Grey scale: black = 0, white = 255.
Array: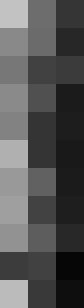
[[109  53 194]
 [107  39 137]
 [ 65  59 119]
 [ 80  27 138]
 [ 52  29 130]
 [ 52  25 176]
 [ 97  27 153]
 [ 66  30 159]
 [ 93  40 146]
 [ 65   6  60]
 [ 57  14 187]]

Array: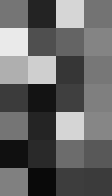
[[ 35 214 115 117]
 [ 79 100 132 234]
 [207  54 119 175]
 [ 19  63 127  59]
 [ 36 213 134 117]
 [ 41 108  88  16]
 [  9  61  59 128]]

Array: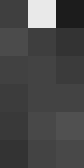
[[233  28  63]
 [ 62  51  75]
 [ 67  59  65]
 [ 67  67  60]
 [ 72  80  57]
 [ 67  72  51]]

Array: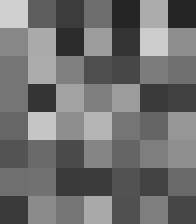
[[ 94  60 110  37 172  37 208]
 [170  44 156  52 204 141 135]
 [172 128  78  71 124 111 117]
 [ 52 162 126 156  58  65 117]
 [197 142 181 117 101 150 102]
 [106  74 133 101 126 143  83]
 [113  58  59  82  66 105 111]
 [139 117 169  80 126  70  58]]

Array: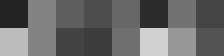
[[131  95  77 103  44 114  68  35]
 [131  67  60 111 209 152  83 188]]

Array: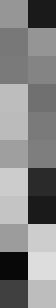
[[ 26 150]
 [149 120]
 [132 122]
 [112 189]
 [122 187]
 [126 159]
 [ 42 204]
 [ 26 196]
 [205 156]
 [221   8]
 [189  64]]

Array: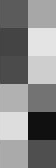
[[167  91]
 [228  68]
 [206  75]
 [115 177]
 [ 16 221]
 [ 79 170]]

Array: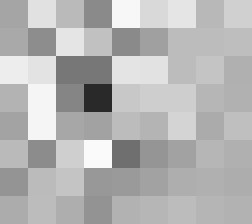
[[225 186 138 247 217 229 184 208 165]
 [141 229 193 138 160 188 188 190 169]
 [227 119 119 228 226 188 196 176 237]
 [245 133  41 200 206 206 182 177 179]
 [245 167 162 188 180 212 171 191 163]
 [140 207 250 111 149 162 182 176 186]
 [187 196 152 154 162 174 176 173 148]
 [188 174 147 178 182 188 181 178 172]]

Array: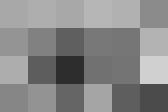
[[174 168 182 177 139 168]
 [129  95 120 118 179 148]
 [ 93  45 113 116 208 173]
 [147 101 165  94  75 134]]
